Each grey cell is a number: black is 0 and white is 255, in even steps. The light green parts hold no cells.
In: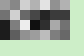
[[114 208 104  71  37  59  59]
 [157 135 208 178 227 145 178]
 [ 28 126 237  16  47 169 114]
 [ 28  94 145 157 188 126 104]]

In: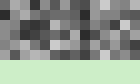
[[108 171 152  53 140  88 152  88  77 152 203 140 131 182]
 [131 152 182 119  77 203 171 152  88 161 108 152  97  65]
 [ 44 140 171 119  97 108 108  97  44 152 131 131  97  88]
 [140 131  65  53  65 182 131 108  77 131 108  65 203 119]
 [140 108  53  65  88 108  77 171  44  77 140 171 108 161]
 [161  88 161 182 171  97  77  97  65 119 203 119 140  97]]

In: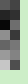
[[154 131]
 [101 119]
 [  7 110]
 [198  78]
 [ 89  68]
 [143  57]
 [ 36  48]]

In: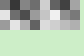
[[155 228 176  98 219 207 188 176]
 [228 110  77 155 197 240 143 121]
 [121  55 133 110 207  98  65 164]]

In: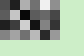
[[ 92 197   8  92 104  71]
 [131 163 113 185  41 153]
 [ 31  61 207  19 131  52]
 [ 80  31 175 113 240 143]]

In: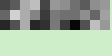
[[102 209 172 132  59 121 112 112 142 102 161]
 [ 69  91 172 190  69 152 142 112  91 142 152]
 [ 38  81 172  38  49 121  59   7  81 190 152]]

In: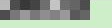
[[ 77 120 153 120 142 130 153  89 101]
 [186  77  57  68 110 196 110 101  77]]

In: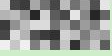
[[ 71 219 180  80  59  49 210 189 125 168 156]
 [239 198 239 125 198  92 198  49 145 198  92]
 [180 189 145  38 210  92  71 229 134  38 101]
 [ 59 145 189 219 219 113 168 101 156 125 219]
 [210  71  59 168 113  71 189 113 156  80 229]]

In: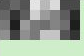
[[ 84 102  84 228 184 219  73  73]
 [143  63 143 121 196 196  84  51]
 [102  51  93 208 155 132  93  42]
 [121  30 155 121 111 132 111  30]]
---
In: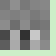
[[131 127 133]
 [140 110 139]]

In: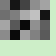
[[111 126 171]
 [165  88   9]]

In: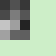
[[ 73 124  85]
 [196 159  35]]

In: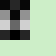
[[146   7 146]
 [208 103 208]]

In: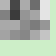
[[129  59 149]
 [169 170 140]]

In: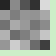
[[155 126 149]
 [114 170 153]]
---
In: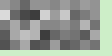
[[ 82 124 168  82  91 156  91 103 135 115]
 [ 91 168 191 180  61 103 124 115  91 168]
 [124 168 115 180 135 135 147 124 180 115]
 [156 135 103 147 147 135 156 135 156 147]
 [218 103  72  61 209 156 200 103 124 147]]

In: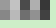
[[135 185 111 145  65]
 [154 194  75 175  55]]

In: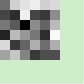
[[ 35 186 151 119  45 250]
 [ 69  45 238  69  57 140]
 [110 208 226 238 208 217]
 [119  90   4 140 100 186]
 [162 198 131  57  78  78]
 [217  57 100 174 110 174]]

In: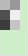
[[ 59 196]
 [ 80 239]
 [185 152]]

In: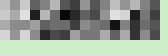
[[170 139 139 159  97 109 109  62 139 119 109  19 130  51 109  85]
 [191 148 202  97 130 182  85  62 148  85 130 191 148 182 130  85]
 [202 170 224  30 182 109   8  41  97  74 148 224 212  30 119  62]
 [212 148 212 139  41  74  62 159 119 119 170  97 170  51 139  74]]

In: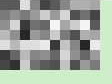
[[ 58 102 185 134 143 102 213 143 102 154]
 [ 69  49 204 113  90  80 195  80 154 122]
 [ 90  90 222 134  69  90 134 175 175 166]
 [122 143 122 154 204 154 213  80 113  69]
 [143 213  58 113 102 244 166 204 244  90]
 [185 143  39 154 134 204 122  80 175 166]
 [222 185 222 222 234  58 195 134  39 234]]

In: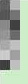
[[ 64 191]
 [ 86 116]
 [ 96 180]
 [137  64]
 [149 106]
 [169 191]
 [203 159]]
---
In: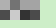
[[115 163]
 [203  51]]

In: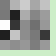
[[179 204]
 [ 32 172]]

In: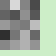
[[216 132]
 [ 82 144]]

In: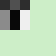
[[ 80  45]
 [  7 239]]

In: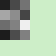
[[ 73 115]
 [141  69]]

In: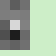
[[ 93 112]
 [128 124]]

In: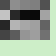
[[142 131]
 [ 40  12]]

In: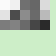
[[240 112]
 [ 76 140]]
